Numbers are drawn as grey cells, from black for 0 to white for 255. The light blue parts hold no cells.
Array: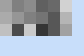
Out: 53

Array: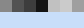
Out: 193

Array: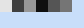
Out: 15

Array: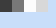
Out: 120

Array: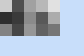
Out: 150

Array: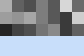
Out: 137
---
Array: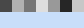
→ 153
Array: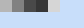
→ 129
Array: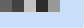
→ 99
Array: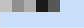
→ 143
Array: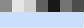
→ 116
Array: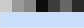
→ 103
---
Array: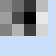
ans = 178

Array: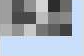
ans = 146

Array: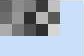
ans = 118

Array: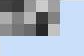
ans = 118

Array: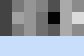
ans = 121

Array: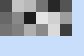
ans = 127

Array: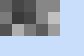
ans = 174
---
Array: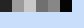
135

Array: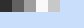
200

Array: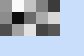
59

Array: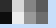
13

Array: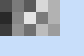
178

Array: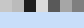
89

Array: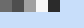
43
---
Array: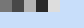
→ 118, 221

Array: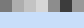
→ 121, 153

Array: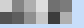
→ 210, 175

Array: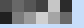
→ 77, 104

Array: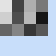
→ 227, 88

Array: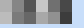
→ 177, 60

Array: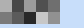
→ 176, 145

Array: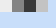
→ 237, 195

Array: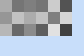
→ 172, 64
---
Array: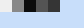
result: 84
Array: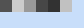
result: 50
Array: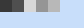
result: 149
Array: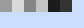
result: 27
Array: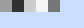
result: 245
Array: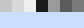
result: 91
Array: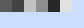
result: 39
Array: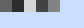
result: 68
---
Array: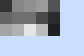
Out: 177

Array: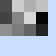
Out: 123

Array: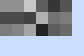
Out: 133

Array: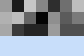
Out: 58

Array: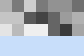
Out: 186

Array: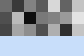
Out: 165
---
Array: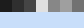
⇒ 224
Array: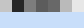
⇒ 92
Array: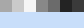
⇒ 136
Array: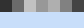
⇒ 152
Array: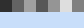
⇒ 87
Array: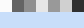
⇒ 230
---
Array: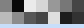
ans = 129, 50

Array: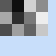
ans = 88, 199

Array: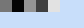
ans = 118, 226

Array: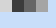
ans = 213, 165

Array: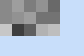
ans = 137, 190

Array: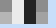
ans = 140, 162
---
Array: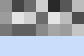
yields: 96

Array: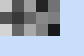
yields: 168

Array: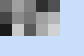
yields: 90

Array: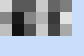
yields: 80

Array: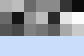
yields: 128

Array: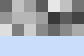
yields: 204

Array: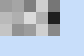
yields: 156
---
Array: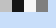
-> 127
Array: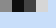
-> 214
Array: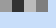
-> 126
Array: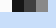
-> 137
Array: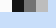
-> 189
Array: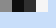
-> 245
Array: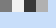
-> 177
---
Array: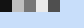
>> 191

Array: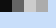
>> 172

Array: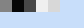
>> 216

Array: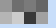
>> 181

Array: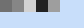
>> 158

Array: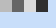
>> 187

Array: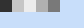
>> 198

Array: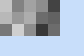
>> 196

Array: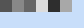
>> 168
